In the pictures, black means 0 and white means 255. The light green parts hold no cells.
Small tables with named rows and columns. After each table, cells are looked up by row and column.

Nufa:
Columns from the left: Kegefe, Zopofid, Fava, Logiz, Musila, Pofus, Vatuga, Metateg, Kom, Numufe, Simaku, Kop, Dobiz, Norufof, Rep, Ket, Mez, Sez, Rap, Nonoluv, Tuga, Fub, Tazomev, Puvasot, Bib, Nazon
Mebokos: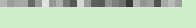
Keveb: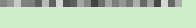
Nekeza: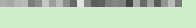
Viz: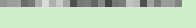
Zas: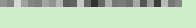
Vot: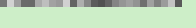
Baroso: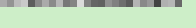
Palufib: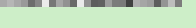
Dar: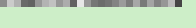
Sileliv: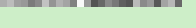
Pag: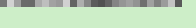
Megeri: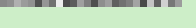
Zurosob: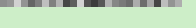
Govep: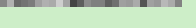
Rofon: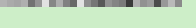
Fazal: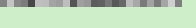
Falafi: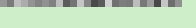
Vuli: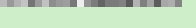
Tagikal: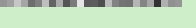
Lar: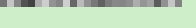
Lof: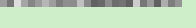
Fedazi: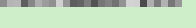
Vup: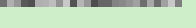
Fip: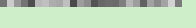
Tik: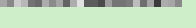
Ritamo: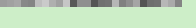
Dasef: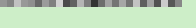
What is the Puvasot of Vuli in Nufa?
167
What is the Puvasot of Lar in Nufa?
145
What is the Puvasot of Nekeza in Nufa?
147
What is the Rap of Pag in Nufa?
160
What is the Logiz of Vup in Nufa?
89
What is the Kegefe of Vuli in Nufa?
186
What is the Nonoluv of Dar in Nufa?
167
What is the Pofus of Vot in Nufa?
170
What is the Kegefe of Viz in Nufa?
148
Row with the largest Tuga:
Palufib

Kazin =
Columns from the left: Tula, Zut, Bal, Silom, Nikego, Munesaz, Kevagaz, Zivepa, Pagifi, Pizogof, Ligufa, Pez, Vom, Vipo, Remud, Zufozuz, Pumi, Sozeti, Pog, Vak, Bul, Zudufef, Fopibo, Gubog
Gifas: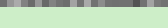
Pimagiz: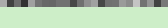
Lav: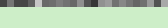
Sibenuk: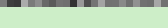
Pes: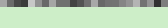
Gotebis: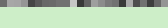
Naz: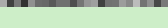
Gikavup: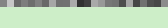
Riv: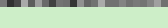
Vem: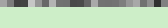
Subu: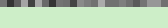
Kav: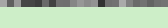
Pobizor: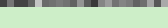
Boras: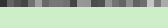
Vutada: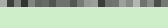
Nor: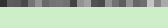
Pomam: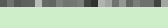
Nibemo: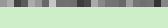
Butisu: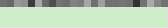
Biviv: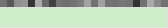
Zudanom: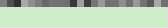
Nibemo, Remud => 136
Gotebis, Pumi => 114
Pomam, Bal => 88
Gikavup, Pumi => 115
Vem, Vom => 101
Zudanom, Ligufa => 56
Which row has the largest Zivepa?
Nibemo

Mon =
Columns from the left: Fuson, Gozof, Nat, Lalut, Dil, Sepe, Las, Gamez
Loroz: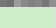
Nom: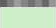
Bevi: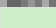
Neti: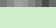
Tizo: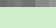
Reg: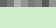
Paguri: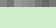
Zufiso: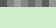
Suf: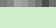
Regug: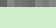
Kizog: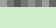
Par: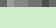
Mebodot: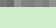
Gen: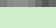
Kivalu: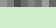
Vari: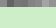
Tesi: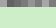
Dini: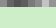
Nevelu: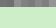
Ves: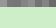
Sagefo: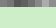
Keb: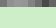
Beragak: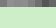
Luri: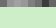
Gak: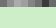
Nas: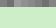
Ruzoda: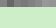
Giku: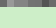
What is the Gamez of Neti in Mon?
105
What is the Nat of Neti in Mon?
159
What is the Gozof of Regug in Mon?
135
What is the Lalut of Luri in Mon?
152
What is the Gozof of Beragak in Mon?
144
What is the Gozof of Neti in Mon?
138
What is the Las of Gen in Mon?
89
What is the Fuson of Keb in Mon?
118
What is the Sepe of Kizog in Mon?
114
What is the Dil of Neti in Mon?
134
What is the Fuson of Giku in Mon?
106
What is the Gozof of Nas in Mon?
113
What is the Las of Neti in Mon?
75
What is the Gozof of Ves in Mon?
120
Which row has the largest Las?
Dini

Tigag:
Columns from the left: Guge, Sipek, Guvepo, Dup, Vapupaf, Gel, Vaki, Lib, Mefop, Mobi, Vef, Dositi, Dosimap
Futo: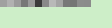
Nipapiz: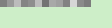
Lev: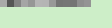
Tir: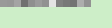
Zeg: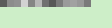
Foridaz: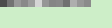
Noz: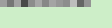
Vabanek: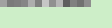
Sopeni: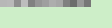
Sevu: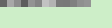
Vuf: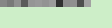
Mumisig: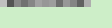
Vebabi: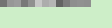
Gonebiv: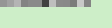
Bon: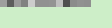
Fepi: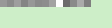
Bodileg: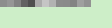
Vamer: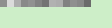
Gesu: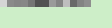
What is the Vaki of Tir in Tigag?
145
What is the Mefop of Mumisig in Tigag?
109
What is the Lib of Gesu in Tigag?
154
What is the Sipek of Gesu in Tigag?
138
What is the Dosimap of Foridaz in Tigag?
139
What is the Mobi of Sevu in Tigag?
120
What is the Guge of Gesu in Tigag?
213
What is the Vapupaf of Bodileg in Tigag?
79
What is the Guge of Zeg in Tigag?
91
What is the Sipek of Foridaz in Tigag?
115
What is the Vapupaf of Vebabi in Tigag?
144

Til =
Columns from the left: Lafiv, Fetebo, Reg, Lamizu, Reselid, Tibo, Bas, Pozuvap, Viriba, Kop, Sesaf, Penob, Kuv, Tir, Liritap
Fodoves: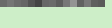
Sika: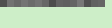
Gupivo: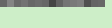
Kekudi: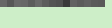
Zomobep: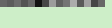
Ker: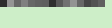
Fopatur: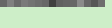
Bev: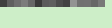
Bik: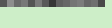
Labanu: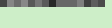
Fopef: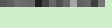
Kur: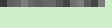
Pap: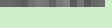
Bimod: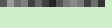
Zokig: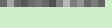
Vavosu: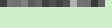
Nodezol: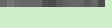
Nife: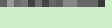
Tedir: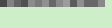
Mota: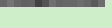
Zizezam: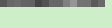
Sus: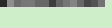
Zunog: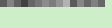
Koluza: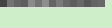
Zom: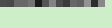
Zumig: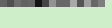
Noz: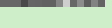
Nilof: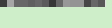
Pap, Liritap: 108
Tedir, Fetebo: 130
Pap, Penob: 118
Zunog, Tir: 128
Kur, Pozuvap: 103
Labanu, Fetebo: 134
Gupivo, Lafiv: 103
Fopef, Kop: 103
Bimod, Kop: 120
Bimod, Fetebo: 155
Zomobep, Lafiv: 102
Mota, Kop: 103
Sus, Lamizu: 119
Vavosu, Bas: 64
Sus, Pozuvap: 61
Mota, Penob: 109
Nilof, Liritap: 87
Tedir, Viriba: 137
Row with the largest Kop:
Noz

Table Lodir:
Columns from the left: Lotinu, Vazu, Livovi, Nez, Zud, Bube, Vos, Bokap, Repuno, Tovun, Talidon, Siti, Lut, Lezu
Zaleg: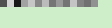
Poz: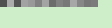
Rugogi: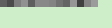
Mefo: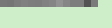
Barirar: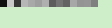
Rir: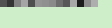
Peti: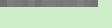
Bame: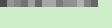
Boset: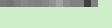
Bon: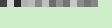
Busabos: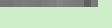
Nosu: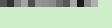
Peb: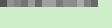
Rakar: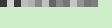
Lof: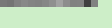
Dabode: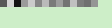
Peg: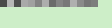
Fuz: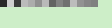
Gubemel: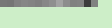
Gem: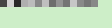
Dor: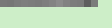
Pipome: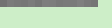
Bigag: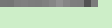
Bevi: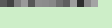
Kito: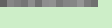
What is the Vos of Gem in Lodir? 191
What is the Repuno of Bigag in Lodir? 145
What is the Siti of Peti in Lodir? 128
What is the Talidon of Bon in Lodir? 199
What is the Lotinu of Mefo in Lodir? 119
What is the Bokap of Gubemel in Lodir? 143
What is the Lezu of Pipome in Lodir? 117
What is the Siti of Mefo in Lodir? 125
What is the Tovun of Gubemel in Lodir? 141
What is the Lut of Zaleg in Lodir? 113
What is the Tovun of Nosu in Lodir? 87
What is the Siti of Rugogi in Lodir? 64
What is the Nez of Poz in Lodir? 162
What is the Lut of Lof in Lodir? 64
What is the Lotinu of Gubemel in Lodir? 119
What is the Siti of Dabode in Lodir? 124
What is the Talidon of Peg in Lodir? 175
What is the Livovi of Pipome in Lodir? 120
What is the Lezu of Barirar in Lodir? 127
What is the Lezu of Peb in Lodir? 106

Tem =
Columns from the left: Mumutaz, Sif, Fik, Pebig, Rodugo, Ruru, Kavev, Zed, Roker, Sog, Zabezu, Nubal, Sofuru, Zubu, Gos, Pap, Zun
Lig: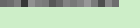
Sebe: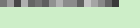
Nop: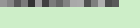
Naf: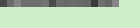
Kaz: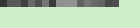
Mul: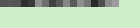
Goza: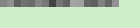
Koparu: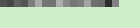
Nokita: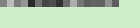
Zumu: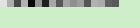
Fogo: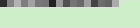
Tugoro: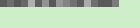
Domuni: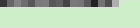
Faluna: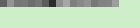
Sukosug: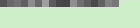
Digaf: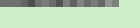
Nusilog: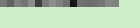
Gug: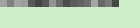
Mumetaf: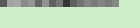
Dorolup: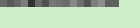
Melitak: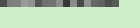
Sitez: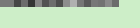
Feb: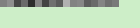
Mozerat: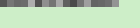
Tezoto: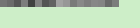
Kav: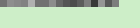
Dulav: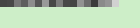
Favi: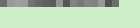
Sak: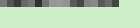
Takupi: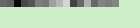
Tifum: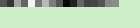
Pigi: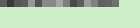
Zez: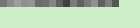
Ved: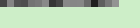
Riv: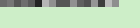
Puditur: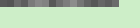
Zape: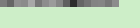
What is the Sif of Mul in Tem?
88
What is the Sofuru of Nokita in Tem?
94
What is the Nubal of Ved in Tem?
135
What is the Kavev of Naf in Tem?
115
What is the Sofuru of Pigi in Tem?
155
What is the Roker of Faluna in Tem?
142
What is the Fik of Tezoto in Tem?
86
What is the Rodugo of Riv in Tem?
90
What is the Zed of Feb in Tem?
112
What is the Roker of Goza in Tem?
117
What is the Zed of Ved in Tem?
54
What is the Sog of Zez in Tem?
64
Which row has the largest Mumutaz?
Zumu

